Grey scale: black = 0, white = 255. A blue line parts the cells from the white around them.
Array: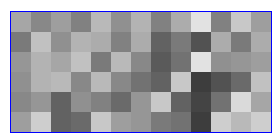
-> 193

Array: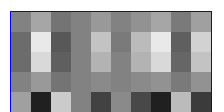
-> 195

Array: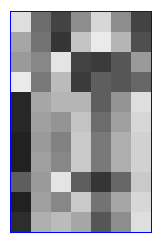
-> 201

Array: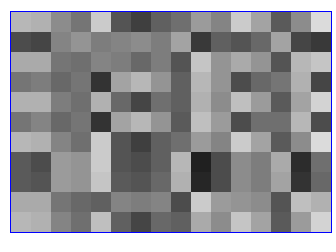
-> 104

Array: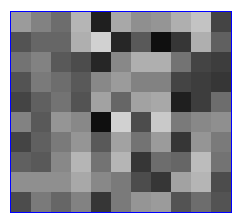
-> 115

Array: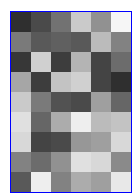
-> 216

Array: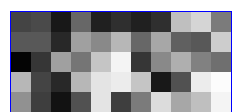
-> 111
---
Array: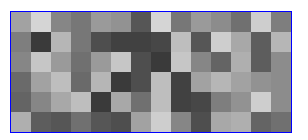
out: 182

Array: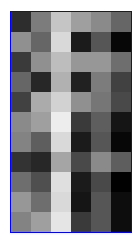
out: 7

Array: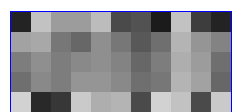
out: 131

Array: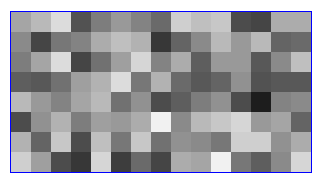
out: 106

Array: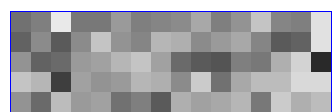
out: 225

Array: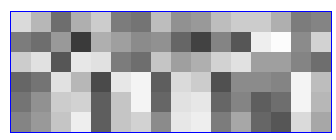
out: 210
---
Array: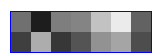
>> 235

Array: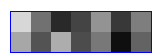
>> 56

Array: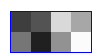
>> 217

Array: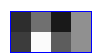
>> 25

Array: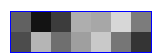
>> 215

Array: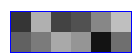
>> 135

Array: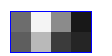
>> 139

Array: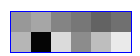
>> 99
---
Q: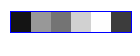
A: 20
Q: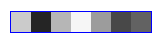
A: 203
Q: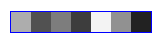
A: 173
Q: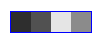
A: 46
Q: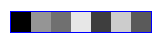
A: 0
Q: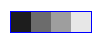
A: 29
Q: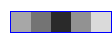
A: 167
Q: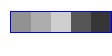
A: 146
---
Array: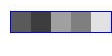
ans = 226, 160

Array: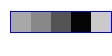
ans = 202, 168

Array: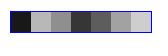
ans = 206, 184

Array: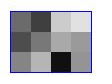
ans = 225, 204

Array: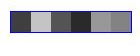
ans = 196, 152

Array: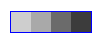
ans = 206, 169

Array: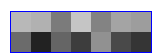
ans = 197, 184

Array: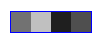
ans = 192, 114

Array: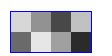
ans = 230, 215
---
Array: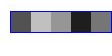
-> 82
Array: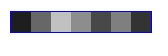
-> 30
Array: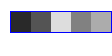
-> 41
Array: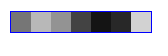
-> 118
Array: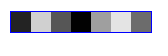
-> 35
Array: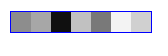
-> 141
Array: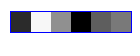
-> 43
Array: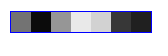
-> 115
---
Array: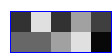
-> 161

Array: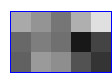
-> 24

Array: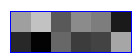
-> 125

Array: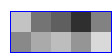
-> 47

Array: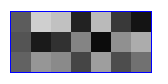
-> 144

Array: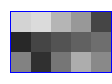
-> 97

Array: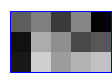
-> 73

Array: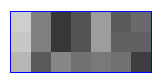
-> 97

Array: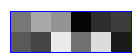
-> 46

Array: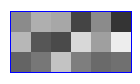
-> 159
